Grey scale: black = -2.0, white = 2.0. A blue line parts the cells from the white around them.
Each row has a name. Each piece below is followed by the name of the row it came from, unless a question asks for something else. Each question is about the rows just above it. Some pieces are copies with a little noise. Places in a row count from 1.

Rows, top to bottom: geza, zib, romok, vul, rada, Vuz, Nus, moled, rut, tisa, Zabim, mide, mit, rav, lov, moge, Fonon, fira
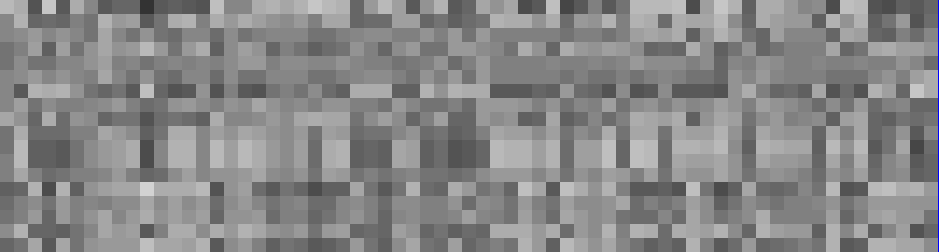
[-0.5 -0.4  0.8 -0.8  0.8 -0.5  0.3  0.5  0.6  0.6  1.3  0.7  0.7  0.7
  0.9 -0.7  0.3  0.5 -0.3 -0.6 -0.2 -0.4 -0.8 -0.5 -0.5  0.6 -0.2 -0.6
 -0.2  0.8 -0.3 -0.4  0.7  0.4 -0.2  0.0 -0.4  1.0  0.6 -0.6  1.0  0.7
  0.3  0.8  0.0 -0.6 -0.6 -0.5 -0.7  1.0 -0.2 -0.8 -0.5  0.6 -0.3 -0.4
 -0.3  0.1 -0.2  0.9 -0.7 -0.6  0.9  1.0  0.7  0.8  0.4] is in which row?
rav
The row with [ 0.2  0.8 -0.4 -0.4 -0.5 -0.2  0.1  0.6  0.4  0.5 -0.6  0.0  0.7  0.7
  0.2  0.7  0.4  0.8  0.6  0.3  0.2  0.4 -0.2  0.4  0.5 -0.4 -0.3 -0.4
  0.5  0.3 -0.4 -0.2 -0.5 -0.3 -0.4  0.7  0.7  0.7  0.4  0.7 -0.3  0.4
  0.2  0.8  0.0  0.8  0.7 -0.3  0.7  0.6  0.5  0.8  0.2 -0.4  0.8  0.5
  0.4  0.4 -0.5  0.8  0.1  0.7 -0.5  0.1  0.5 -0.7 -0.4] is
Fonon
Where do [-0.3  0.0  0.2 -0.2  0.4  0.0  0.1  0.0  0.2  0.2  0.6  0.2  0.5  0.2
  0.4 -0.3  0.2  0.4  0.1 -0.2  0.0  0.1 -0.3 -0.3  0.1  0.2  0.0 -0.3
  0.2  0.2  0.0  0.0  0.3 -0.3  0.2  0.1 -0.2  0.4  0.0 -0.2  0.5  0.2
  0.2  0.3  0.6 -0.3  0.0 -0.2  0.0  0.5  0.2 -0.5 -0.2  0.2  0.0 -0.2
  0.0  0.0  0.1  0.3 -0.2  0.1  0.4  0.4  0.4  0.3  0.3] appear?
lov
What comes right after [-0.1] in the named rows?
[0.0]

